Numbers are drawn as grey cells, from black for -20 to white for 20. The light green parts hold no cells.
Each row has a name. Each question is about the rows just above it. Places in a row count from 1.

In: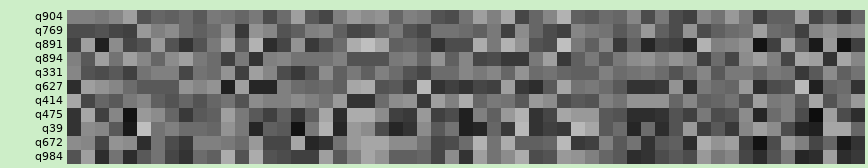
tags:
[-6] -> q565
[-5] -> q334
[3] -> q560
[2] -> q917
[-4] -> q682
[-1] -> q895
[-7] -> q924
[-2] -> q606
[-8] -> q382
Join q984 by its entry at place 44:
q565
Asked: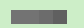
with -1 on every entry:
[-3 -3 -4 -6]
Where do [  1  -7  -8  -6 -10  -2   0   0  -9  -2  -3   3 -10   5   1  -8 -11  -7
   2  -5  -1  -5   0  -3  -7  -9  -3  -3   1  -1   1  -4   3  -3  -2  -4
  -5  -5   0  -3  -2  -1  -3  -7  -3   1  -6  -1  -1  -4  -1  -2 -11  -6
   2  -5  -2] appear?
q331
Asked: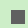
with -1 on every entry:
[-6]

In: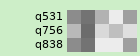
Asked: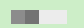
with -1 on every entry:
[ 1 -3 16 16]
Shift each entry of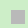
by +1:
[10]
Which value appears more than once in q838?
[17]
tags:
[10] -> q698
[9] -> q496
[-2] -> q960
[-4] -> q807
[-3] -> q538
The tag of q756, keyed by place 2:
q538
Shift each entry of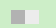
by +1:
[ 9 18]
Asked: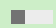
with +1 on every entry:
[-1 18 18]

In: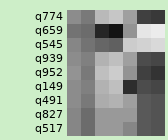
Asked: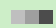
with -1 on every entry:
[ 9  4 -9]
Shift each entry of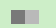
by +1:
[ 0 10]
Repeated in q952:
[3]

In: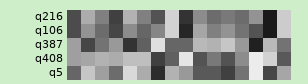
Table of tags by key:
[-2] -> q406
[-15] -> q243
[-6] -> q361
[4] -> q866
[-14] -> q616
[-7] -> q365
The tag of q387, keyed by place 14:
q243
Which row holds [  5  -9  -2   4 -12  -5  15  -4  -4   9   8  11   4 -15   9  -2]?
q387
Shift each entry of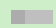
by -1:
[6 9 9]
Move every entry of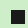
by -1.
[-17]

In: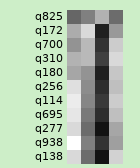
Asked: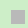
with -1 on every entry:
[8]
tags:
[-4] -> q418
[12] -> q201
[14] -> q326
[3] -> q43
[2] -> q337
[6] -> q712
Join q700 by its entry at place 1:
q43
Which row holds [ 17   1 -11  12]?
q114
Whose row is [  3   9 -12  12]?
q700

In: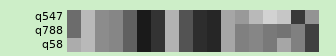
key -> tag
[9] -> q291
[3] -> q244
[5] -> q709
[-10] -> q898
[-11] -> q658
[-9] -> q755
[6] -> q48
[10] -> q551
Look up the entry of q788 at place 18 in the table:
q898
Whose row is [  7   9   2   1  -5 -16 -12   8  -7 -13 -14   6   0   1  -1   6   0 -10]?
q58

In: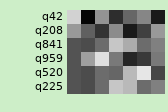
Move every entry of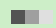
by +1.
[-6  6 16]
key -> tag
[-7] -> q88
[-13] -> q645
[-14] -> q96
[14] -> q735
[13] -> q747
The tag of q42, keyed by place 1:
q747
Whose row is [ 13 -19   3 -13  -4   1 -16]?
q42
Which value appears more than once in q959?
[-1]
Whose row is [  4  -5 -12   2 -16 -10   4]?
q208

